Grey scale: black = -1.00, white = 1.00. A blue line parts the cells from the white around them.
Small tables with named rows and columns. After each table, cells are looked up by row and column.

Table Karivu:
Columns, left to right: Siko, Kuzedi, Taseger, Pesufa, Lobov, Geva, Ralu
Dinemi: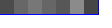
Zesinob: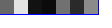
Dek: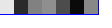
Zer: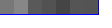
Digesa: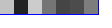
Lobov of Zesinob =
-0.11
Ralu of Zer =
-0.34
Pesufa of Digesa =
-0.08
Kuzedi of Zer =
0.06
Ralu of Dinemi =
-0.45
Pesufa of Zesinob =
-0.91
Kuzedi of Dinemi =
-0.19
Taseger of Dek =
0.01
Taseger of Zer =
-0.30
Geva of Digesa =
-0.40
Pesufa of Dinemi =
-0.20
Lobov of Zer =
-0.46
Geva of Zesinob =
-0.67
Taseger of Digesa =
0.60
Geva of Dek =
-0.92
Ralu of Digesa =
-0.02
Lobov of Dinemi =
-0.32
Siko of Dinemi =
-0.40

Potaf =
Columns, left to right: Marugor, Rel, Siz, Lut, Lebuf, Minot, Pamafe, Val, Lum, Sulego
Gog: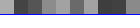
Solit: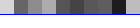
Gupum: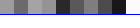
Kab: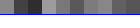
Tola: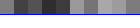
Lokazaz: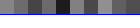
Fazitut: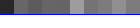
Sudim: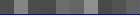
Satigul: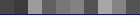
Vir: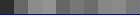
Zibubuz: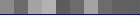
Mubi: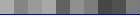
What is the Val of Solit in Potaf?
-0.26
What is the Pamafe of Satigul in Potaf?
-0.36
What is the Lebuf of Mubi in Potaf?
-0.23
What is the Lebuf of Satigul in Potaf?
-0.07
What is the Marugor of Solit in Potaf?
0.68
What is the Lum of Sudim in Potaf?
-0.36
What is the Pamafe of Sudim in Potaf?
0.12
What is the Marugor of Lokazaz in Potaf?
0.04
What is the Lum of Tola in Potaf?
0.22
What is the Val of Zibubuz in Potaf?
-0.15
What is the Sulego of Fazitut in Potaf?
-0.03
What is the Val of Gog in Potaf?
-0.51
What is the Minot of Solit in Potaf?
-0.47
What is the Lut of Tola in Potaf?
-0.64
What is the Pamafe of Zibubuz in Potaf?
0.28
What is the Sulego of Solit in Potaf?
0.48
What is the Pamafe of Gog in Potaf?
0.27
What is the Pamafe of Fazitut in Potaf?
-0.09
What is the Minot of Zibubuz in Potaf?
-0.15
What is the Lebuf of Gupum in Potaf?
-0.68

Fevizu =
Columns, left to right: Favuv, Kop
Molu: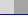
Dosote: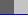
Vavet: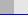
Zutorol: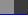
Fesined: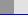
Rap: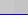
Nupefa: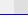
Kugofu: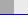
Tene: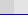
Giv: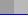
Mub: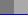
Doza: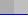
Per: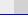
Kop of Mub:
0.33
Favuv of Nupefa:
0.88
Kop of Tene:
0.79
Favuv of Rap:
0.57
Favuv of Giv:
0.24
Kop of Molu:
0.29
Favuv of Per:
0.86
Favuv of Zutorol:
0.13
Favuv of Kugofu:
0.33
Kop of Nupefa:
0.75
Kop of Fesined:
0.77

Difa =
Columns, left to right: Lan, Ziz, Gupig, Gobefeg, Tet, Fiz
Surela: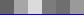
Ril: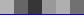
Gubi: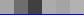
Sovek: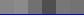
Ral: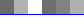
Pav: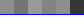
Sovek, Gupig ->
-0.11
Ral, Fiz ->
0.38
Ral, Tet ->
0.02
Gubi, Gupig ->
-0.50
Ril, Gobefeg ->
0.20
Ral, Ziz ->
0.40
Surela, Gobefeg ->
-0.03
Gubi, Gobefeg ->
0.34
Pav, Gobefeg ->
0.03
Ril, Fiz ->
-0.11
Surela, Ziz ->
0.30
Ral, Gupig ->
0.99
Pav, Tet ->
0.12
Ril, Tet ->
0.37
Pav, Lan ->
0.11
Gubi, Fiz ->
0.40
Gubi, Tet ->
0.29
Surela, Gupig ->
0.72
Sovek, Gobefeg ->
-0.38

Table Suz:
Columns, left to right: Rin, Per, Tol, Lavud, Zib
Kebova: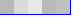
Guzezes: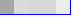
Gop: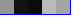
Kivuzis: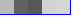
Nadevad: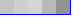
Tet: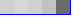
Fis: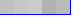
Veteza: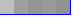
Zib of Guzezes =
0.85
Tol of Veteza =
0.17
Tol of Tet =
0.63
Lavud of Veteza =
0.21
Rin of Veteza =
0.50
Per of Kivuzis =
-0.24
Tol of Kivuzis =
-0.31
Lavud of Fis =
0.40
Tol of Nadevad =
0.67
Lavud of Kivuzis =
0.66
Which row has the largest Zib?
Guzezes

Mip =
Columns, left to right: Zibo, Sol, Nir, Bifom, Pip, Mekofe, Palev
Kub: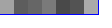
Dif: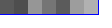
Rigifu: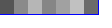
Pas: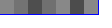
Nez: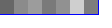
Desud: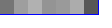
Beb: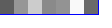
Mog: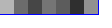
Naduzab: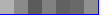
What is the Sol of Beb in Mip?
0.18
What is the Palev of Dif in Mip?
0.39
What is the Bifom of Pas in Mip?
-0.12
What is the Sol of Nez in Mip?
0.09
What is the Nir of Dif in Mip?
0.18
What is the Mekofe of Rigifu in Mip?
0.51
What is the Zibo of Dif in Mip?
-0.30
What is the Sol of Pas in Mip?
-0.10
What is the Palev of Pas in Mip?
0.07
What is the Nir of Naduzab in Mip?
-0.29
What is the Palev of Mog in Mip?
0.14
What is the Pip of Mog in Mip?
-0.28
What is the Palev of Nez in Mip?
-0.02

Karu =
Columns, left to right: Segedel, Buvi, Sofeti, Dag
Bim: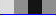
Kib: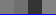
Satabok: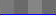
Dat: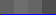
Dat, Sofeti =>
-0.21
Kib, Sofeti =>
-0.59
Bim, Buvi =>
0.11
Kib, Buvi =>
-0.12
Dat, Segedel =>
-0.24
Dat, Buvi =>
-0.14
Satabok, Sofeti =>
0.04
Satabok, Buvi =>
-0.17
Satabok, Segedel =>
-0.04
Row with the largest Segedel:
Bim

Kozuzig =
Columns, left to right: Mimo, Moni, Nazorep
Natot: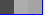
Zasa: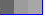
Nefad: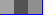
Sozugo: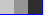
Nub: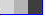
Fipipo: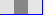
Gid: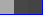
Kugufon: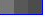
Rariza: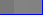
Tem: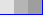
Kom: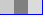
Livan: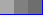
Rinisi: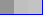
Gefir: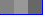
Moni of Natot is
0.36
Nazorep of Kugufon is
-0.40
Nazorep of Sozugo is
-0.64
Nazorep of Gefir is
-0.19
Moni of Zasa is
0.22
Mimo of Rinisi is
0.16
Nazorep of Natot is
0.29
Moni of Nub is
0.41
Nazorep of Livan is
-0.14
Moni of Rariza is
0.03
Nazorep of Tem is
0.24
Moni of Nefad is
-0.35
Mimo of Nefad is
0.29
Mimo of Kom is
0.59
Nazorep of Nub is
-0.51
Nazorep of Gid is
-0.47
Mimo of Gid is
0.33
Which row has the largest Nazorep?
Fipipo

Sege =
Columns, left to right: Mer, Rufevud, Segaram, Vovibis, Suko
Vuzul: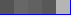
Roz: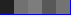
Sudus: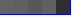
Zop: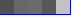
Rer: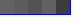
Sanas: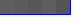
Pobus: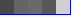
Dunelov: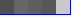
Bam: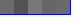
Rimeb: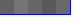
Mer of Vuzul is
-0.34
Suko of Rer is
-0.53
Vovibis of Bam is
-0.20
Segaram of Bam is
-0.06
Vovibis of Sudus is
-0.25
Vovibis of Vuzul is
-0.31
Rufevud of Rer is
-0.28

